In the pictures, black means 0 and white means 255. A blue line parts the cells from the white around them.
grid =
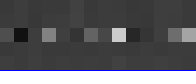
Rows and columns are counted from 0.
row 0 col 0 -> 57
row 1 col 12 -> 61
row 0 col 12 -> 62
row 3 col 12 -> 60
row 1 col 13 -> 58
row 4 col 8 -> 65
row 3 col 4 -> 58
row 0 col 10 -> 57
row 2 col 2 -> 61
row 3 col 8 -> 59
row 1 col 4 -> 61
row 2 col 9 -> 39
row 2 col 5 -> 52
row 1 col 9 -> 57
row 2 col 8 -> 203
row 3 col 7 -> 60
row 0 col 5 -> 65
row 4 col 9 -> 61
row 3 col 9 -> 58
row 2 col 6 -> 99
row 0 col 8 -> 59
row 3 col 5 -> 59

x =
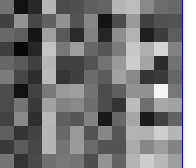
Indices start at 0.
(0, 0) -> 114
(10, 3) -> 181
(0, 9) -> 189
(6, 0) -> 76
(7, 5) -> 137
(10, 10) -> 135
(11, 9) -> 180
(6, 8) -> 95
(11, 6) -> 78
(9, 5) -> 153
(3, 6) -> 103
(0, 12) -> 104
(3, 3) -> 195
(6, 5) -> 158
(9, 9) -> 178
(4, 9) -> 205
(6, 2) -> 66
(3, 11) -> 213
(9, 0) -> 94
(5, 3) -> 186
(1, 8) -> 77
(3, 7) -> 86
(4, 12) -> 114
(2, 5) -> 42
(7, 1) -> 116
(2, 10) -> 31
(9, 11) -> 206
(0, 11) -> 108
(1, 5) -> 84
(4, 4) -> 64
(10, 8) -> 84
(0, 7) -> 100
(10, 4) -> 116
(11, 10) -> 205

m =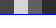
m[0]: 70
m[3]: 45
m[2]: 97

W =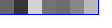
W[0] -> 102
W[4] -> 109
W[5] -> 134

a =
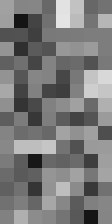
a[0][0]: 161
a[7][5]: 161
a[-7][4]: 163
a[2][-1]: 125
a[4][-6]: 69
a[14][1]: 126
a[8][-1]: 155
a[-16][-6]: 134
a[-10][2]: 129
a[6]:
[168, 66, 129, 68, 62, 129, 206, 197]
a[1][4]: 228
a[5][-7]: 86
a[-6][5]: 81
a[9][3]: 104
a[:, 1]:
[133, 20, 82, 47, 112, 86, 66, 52, 124, 108, 190, 92, 90, 113, 126, 175]
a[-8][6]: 84
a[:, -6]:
[134, 68, 63, 91, 69, 134, 129, 73, 55, 114, 190, 23, 96, 53, 102, 140]
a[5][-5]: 131
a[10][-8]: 136
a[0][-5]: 104
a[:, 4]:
[226, 228, 122, 151, 102, 71, 62, 141, 92, 163, 115, 98, 142, 190, 135, 116]
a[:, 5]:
[194, 187, 123, 146, 107, 120, 129, 161, 67, 145, 81, 107, 162, 139, 91, 88]
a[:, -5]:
[104, 113, 121, 83, 131, 131, 68, 129, 126, 104, 197, 104, 149, 147, 167, 134]
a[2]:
[81, 82, 63, 121, 122, 123, 125, 125]
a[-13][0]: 148
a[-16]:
[161, 133, 134, 104, 226, 194, 103, 114]
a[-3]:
[96, 113, 53, 147, 190, 139, 57, 113]
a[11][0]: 123
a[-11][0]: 147
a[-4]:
[107, 90, 96, 149, 142, 162, 119, 164]
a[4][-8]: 96

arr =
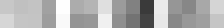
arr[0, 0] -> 199
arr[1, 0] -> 214
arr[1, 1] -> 197
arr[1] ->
[214, 197, 196, 157, 249, 148, 151, 240, 143, 115, 67, 232, 136, 152, 159, 197]
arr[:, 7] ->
[223, 240]
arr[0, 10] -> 58
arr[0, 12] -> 150
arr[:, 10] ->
[58, 67]

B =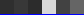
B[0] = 47
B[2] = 44
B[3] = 216

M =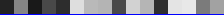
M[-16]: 35
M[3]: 73
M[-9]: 180
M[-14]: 25
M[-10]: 185
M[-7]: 210

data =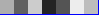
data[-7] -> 174
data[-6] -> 96
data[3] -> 36

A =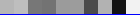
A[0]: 182
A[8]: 19
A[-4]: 75

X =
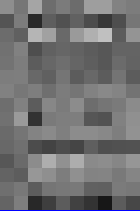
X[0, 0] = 142
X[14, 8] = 92
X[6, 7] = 137
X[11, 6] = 138
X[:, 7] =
[158, 55, 192, 87, 87, 92, 137, 117, 82, 136, 79, 141, 132, 96, 23]
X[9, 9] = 146
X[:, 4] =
[123, 81, 105, 102, 110, 117, 124, 123, 126, 127, 77, 145, 125, 120, 92]
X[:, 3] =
[109, 94, 161, 97, 103, 96, 111, 135, 122, 138, 67, 174, 143, 117, 62]
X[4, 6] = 94
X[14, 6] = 51
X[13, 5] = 121
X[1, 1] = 124
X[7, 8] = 122
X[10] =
[104, 112, 76, 67, 77, 69, 95, 79, 81, 82]
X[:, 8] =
[130, 78, 92, 100, 107, 116, 132, 122, 129, 126, 81, 134, 121, 123, 92]
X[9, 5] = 140
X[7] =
[110, 129, 92, 135, 123, 140, 109, 117, 122, 139]
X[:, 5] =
[108, 97, 154, 98, 101, 92, 117, 140, 126, 140, 69, 173, 144, 121, 65]
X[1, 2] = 41
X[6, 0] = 129
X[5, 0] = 125
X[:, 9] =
[124, 118, 148, 100, 99, 92, 115, 139, 144, 146, 82, 150, 133, 120, 71]
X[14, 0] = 100
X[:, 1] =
[118, 124, 96, 129, 125, 126, 119, 129, 154, 117, 112, 106, 93, 120, 126]
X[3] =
[113, 129, 78, 97, 102, 98, 92, 87, 100, 100]
